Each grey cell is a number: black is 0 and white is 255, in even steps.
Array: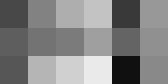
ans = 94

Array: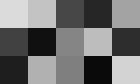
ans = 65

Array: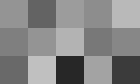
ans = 127

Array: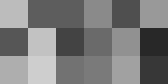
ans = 86

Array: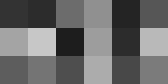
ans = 164

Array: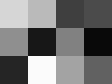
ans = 143
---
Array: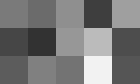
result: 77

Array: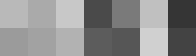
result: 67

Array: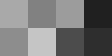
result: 46

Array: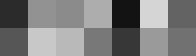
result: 113

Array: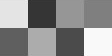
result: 249

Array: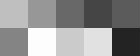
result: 35
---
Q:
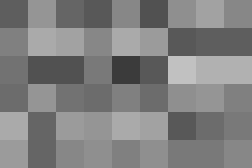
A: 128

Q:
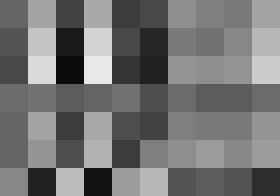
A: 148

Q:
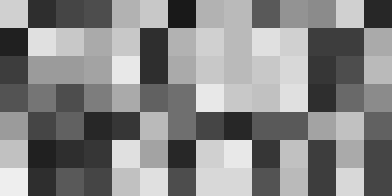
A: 97

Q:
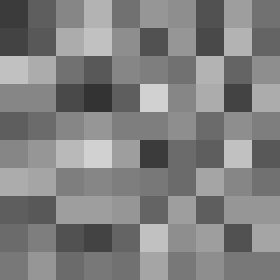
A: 150

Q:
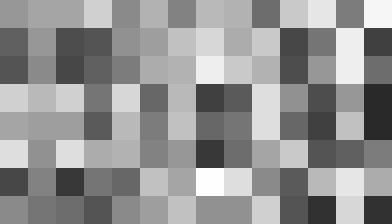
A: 124

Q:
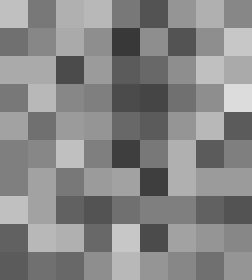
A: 83
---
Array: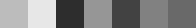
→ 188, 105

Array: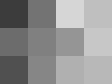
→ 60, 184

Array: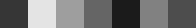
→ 54, 77

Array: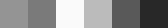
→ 148, 40

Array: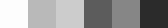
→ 253, 43

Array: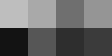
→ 190, 59
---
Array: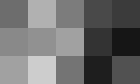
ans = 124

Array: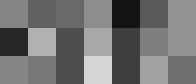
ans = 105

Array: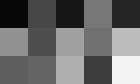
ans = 22

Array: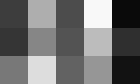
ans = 76

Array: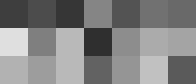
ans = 54

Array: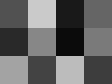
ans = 25

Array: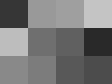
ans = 159
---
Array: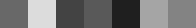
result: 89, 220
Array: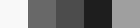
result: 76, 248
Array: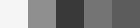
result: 57, 245
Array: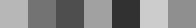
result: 161, 204
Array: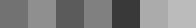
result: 128, 187
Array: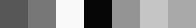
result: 6, 249
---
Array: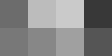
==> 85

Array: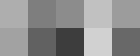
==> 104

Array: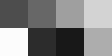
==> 173

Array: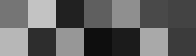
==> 59

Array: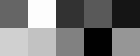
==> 150

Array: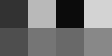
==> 136

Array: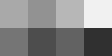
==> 48

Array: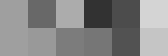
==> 197

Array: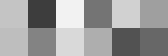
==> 103
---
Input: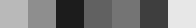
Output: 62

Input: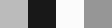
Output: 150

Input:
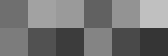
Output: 60

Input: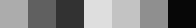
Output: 50

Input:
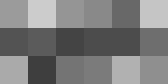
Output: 68

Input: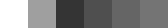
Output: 79
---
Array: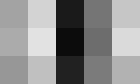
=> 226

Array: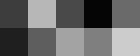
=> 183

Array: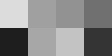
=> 160

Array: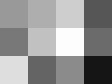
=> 193

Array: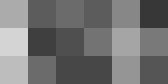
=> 63

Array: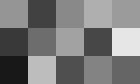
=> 109

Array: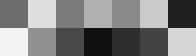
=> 222

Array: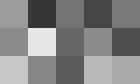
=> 231

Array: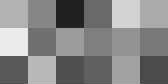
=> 112
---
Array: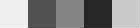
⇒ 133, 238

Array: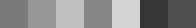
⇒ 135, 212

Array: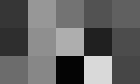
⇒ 174, 217

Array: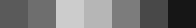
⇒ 182, 204

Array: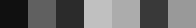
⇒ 192, 192

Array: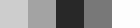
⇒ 40, 253

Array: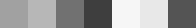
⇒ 62, 246

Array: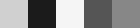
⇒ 245, 245
